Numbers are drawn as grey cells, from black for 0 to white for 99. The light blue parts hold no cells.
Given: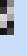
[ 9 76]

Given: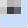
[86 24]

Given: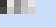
[21 79]

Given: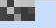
[71 72 57]

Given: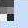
[26 56]

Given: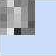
[59 62 74 62 44]

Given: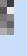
[51 90]

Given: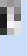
[64 76 40]
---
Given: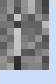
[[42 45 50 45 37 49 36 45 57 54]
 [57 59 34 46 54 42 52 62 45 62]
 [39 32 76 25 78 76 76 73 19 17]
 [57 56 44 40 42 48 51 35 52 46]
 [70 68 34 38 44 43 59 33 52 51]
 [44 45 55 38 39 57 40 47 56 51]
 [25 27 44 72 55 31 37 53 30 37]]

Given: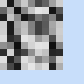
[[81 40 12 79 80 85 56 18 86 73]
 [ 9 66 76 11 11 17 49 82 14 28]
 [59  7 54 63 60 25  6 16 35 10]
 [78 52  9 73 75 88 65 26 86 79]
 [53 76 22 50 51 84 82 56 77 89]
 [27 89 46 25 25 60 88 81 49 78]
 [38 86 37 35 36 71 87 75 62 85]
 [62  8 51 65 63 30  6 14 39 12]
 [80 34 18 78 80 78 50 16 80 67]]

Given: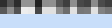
[[18 34]
 [33 55]
 [17 32]
 [57 92]
 [57 91]
 [13 27]
 [55 87]
 [56 87]
 [33 54]
 [24 42]
 [55 87]
 [28 46]
 [25 47]
 [54 87]
 [29 50]
 [24 45]]

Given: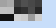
[[63 75  7]
 [66 74  7]
 [25 15 81]
 [31 19 79]
 [28 29 60]
 [24 15 80]]

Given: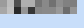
[[60 65]
 [73 75]
 [31 16]
 [68 58]
 [68 21]
 [45 52]
 [53 53]
 [44 53]
 [55 59]
 [50 42]
 [49 58]]

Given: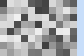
[[25 50 72 85 72 92 58 74]
 [86 72 85 84 28 86 67 61]
 [81 76 93 30 57 91 84 72]
 [85 70 28 65 82 32 78 77]
 [36 84 84 62 78 88 61 47]
 [31 25 82 25 92 73 78 46]
 [26 27 86 83 73 51 25 70]
 [84 62 37 85 32 45 58 70]
 [73 76 73 48 91 31 43 39]
 [48 89 58 74 92 75 58 34]
 [37 72 31 81 40 36 63 76]]

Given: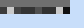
[[43 23]
 [43 78]
 [43 26]
 [43 20]
 [43 20]
 [43 31]
 [43 19]
 [43 19]
 [43 78]
 [43  6]]

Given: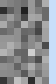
[[54 18 50 66 41 58 59 70 40 56 54 21]
 [50 37 60 49 46 58 68 63 46 54 53 42]
 [47 47 49 41 56 56 60 40 54 39 51 74]
 [43 13 28 68 40 36 46 39 39 53 35 64]
 [59 59 65 53 42 54 54 80 45 67 58 17]
 [40 48 63 33 27 45 61 53 30 51 45 65]
 [67 41 41 66 63 63 29 56 68 61 59 49]]

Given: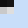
[[ 6 78]
 [ 8 86]]
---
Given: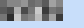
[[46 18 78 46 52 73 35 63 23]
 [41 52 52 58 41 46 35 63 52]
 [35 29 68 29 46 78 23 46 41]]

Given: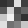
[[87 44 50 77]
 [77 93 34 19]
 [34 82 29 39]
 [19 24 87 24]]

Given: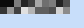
[[20 59 25 87 70 37 37 31 82 54]
 [ 4  4 48 14 25 65 43 48 14 31]]

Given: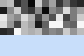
[[90 63 53 85 68 26 58 32 90 26 48 79]
 [85 58 26 73 63 10 38 96 96 43 38 96]
 [68 73 15 32  4 79 38 63 21 43 21 15]
 [15 21 96 73 68 73 43 53 48 79 58 73]
 [10 53 79 32 21 53  4 53 43 85 48 63]]

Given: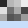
[[87 44 66 27]
 [66 33 38 60]
 [16 71 77 92]]

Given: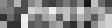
[[64 19 19 92 35 41 35 58 64 30 19 58 14 53 75 81]
 [53 41 70 30 53 64 30 25 35 47 35 53  9 75 41 25]
 [47 47 30 30 81 75 70 92 70 75 58 86 58 64 70 47]
 [19 41 25 92 58 41 64 70 35 75 47 70 58 35 64 81]]

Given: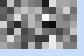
[[81 34 16 44 71 60 10  4 54 54 65]
 [65 54 49 28 71 34 76 91 76 49 49]
 [54 86 54 34 39 22 22 91 44 60 39]
 [49 22 76 28 39 71 44 39 28 44 76]
 [39 28 65 76 65 71 34 28 60 81 44]
 [34 54 86 49 71 49 97 65 54 44 54]
 [22 76 34 60 49 44 10 86 65 65 60]]

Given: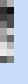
[[91 86]
 [86 70]
 [65 81]
 [60 40]
 [50 70]
 [45 29]
 [35 50]
 [24 29]
 [18  7]]
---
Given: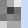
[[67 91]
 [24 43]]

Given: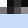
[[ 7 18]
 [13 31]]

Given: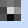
[[47 40]
 [82 58]]

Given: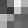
[[50 93]
 [21 77]]

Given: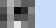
[[70 54]
 [63  3]]

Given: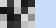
[[23 80]
 [11 71]]

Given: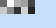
[[97 68]
 [54 19]]
